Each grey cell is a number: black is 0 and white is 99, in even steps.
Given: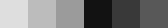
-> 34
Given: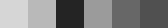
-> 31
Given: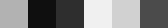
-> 29
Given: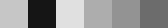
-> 42
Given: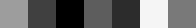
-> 47
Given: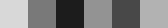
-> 69
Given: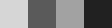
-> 13
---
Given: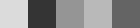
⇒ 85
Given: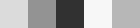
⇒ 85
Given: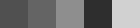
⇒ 31
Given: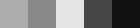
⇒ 67
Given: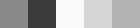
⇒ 53
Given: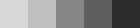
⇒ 84
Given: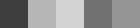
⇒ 24
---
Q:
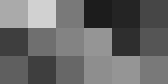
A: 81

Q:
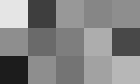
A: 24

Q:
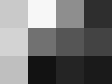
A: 96

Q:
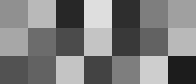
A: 72

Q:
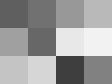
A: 44

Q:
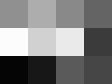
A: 67

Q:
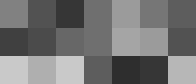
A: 32

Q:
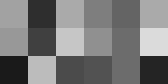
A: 18

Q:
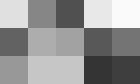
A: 52

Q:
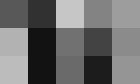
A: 19
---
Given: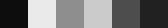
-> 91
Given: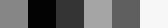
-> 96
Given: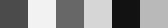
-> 94
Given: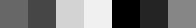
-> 93
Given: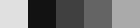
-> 87
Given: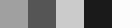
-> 98
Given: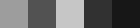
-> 77
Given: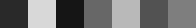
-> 84
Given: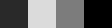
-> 85
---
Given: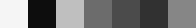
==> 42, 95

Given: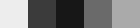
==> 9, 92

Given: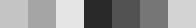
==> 16, 89

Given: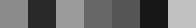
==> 40, 75

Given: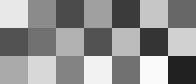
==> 32, 97

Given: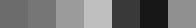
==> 74, 74

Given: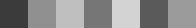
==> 46, 82

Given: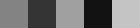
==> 62, 76
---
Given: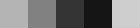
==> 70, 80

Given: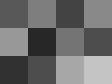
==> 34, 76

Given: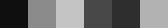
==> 6, 69

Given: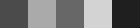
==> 29, 12

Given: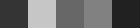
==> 20, 13

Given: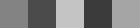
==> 51, 64

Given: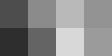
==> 30, 60

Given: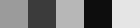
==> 60, 89
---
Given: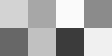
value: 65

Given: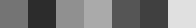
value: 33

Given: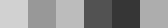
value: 32

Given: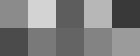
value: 36

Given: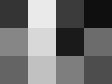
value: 91

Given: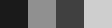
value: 56

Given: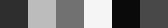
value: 95
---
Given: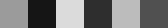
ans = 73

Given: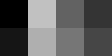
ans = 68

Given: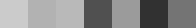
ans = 72

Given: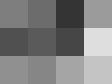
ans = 76

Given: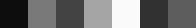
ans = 64

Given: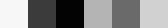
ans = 81

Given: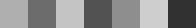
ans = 76

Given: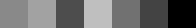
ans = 63

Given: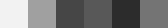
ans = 62
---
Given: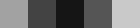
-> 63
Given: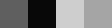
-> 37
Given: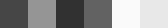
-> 27
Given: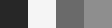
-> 15
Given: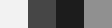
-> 94
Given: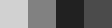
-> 81
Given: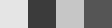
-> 89
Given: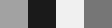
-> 63
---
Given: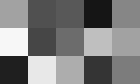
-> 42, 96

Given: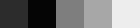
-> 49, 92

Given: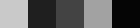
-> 26, 78

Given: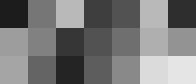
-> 32, 89

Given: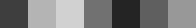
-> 44, 81

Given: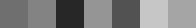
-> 58, 77

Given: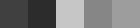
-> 77, 77

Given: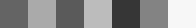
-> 73, 96
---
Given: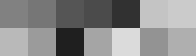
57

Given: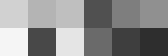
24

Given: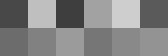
53

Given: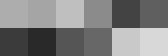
78

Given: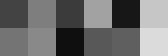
37

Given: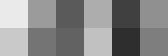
18

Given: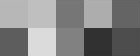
19

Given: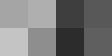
17

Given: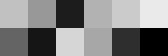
18

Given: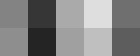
74
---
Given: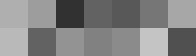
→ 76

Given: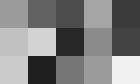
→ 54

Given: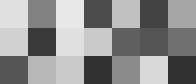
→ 33

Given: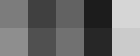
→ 15

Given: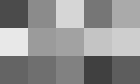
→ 76

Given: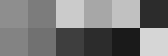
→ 10

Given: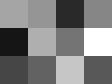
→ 45
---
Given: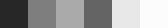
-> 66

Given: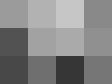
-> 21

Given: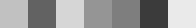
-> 83

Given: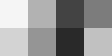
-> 16

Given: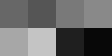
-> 12

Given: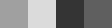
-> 20

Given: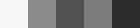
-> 32
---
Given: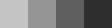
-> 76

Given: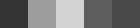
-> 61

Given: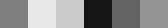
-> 79

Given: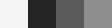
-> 95

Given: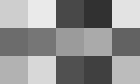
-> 84

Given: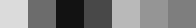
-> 28

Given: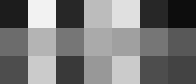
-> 59
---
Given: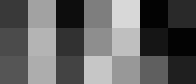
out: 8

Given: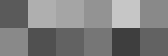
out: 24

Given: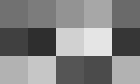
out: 89

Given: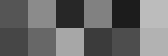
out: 30

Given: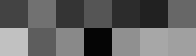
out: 65

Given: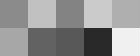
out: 16

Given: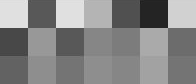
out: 66

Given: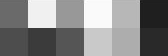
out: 67

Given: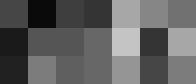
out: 20
